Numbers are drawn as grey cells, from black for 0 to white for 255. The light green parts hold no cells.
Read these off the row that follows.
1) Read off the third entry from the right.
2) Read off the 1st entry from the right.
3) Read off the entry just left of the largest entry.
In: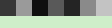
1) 36
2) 195
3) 138

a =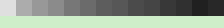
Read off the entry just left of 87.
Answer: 93
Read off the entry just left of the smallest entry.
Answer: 48

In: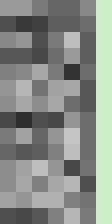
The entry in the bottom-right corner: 122
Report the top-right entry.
135
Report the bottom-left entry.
79
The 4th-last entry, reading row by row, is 87
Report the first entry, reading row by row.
154
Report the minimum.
45
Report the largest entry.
197
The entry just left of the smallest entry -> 72
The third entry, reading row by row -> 122
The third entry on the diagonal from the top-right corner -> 122
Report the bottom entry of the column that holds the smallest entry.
72
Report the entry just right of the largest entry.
109
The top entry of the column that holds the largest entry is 102
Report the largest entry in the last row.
183
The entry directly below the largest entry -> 190
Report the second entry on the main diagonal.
57
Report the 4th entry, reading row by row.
102
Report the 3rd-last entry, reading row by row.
128
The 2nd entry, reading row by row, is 154
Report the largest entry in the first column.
161
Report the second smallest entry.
51
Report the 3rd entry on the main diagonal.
79

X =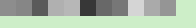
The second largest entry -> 183
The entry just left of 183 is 176
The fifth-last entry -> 104

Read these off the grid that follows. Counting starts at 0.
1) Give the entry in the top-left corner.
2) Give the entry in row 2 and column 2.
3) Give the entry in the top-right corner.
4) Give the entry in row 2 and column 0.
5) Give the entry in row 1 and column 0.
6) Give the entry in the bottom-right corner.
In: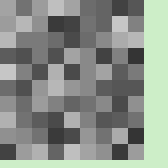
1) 163
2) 122
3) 86
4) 183
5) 156
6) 156

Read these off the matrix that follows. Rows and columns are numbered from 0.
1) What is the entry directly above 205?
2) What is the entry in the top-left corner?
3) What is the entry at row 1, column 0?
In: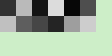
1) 78
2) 50
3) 192

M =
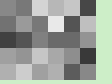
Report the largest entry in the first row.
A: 212
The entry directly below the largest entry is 106
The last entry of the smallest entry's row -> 57
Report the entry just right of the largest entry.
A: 84
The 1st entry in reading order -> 136
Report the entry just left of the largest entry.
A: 120
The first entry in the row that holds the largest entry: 114
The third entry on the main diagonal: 128
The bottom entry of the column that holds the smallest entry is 136

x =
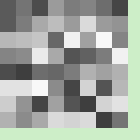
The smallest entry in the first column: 76
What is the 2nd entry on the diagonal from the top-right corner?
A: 155
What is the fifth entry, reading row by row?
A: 124
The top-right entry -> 69
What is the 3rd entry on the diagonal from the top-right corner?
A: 161
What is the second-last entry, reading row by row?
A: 62
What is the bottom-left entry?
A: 177
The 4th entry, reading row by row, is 155
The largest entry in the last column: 241
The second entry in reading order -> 116
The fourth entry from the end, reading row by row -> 211
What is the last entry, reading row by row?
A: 116
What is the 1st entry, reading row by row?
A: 90
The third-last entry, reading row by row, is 218
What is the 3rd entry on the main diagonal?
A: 197
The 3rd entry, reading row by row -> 76

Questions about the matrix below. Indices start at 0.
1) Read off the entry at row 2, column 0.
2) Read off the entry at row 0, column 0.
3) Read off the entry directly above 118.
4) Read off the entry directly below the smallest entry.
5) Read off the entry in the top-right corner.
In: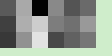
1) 56
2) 90
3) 153
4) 204
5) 105
